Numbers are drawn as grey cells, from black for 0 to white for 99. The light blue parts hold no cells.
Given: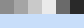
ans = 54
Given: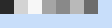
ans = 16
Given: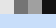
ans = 89
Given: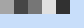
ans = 64
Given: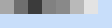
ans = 65
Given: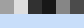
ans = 62
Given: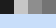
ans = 11
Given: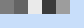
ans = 48
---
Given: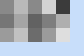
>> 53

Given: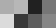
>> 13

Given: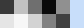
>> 43

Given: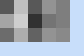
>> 34

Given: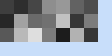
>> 27

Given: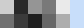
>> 58

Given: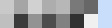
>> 81

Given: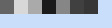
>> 66

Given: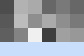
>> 66
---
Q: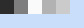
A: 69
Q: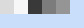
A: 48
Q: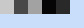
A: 2
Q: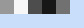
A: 9
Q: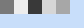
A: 83
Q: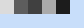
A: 66
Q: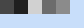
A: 42
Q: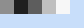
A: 74
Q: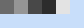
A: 17
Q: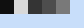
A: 30
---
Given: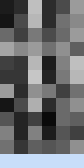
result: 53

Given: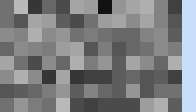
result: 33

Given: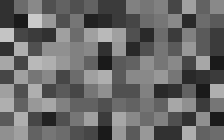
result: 35

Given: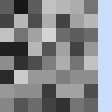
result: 71

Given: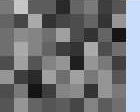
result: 58

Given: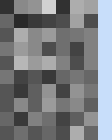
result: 30

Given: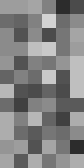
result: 54

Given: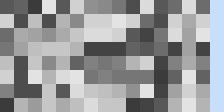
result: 81

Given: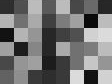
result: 73
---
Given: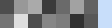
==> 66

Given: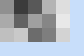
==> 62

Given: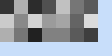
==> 82

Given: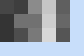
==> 44

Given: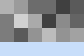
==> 66

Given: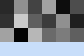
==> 37
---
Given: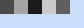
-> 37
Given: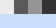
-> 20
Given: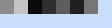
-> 46
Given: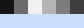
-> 24
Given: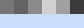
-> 23
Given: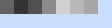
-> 65
